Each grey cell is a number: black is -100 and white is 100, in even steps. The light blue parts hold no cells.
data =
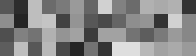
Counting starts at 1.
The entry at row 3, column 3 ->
-10
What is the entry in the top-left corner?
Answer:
-32
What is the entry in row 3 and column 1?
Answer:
-38
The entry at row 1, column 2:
-65
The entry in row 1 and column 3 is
49
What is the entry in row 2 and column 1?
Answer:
11
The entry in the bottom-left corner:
-27
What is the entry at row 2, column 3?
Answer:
49
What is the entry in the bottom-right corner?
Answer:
21
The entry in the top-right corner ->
-60

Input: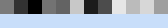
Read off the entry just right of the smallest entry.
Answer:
-10
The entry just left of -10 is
-100

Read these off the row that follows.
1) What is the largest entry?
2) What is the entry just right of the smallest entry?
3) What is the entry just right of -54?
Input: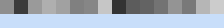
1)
60
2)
-28
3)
21
